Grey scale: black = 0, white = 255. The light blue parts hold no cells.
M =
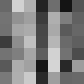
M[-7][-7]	104
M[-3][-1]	76
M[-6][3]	60
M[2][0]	113
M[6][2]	202
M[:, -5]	[176, 159, 171, 192, 166, 161, 202]
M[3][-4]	73
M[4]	[115, 127, 166, 94, 210, 114, 76]
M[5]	[89, 173, 161, 22, 213, 40, 157]
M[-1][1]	175
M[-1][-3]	158
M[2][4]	169
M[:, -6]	[210, 146, 165, 141, 127, 173, 175]
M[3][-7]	60

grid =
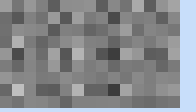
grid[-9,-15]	157
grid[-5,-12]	108
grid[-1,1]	115
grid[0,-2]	147
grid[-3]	[149, 134, 136, 122, 124, 139, 131, 126, 120, 132, 119, 137, 126, 136, 134]
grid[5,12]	126
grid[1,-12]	114
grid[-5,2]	135
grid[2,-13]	137
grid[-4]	[124, 103, 133, 119, 152, 96, 142, 124, 131, 105, 123, 120, 126, 103, 122]
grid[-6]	[109, 177, 123, 101, 118, 139, 152, 129, 127, 100, 122, 133, 122, 137, 156]
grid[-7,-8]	101
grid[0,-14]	117
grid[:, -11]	[93, 154, 90, 118, 162, 152, 124, 92, 125]
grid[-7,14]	119
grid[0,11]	170
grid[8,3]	133
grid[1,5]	88
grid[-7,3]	133
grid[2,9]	127
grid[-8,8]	131
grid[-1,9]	131
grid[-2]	[103, 191, 134, 95, 92, 129, 179, 99, 99, 60, 164, 133, 127, 144, 152]
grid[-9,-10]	141
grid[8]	[125, 115, 135, 133, 125, 101, 129, 129, 130, 131, 123, 111, 107, 115, 119]
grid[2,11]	111
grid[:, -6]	[136, 74, 127, 100, 61, 105, 132, 60, 131]
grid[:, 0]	[157, 110, 112, 109, 150, 124, 149, 103, 125]

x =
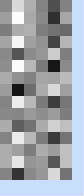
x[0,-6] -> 137
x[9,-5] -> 134
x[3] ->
[164, 246, 160, 146, 68, 182]
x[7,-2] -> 217
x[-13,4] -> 114
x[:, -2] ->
[80, 48, 114, 68, 204, 23, 163, 217, 61, 156, 209, 59, 157, 87, 217]
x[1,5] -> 167
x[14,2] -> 137
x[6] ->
[171, 145, 130, 165, 163, 187]
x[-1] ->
[132, 51, 137, 151, 217, 115]
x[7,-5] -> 21
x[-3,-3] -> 172
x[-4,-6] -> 131
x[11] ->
[131, 235, 184, 124, 59, 116]
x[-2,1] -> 229
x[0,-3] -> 131
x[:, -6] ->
[137, 158, 125, 164, 137, 142, 171, 157, 131, 136, 172, 131, 173, 173, 132]
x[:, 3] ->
[131, 138, 126, 146, 150, 122, 165, 172, 123, 142, 172, 124, 172, 155, 151]

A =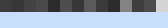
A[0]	60
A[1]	55
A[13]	213
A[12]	76
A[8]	59

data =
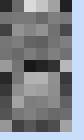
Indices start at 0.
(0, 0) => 40
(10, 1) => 66
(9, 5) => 109
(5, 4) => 49
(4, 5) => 113
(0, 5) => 32
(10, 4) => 78
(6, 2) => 177
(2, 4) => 113
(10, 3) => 65
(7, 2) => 163
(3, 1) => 125
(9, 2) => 128
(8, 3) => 128
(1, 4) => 127
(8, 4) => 139
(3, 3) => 96

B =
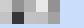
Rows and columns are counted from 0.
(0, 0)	205
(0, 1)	147
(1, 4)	162
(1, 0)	195

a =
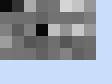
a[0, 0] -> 10
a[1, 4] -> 114
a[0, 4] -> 116
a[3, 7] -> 108
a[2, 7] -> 153
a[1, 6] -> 112
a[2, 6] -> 199
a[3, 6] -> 105
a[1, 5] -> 114
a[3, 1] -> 115
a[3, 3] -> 93

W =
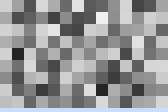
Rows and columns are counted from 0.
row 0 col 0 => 208
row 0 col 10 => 212
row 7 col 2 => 126
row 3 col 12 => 108
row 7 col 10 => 140
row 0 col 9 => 144
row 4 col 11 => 201
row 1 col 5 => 140
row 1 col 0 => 169
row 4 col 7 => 135
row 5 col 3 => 106
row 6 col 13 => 203
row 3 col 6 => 130
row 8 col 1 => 197
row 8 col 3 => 169
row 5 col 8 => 126
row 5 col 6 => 207
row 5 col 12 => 214
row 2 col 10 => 157
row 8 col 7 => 121
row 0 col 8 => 100
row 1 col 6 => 77
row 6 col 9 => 60
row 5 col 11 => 93
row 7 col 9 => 174
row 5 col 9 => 75
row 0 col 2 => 82
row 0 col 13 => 164
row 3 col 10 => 116
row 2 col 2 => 132
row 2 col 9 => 103

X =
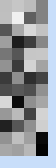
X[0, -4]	190
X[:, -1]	[130, 130, 194, 135, 199, 163, 67, 144, 166, 211, 207, 9, 2]
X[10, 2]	143
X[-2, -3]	191
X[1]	[191, 240, 95, 130]
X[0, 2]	188
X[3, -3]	29
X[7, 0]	76
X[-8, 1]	59
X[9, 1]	186
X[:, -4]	[190, 191, 86, 159, 118, 146, 59, 76, 216, 152, 33, 146, 167]
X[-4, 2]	67
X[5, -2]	211
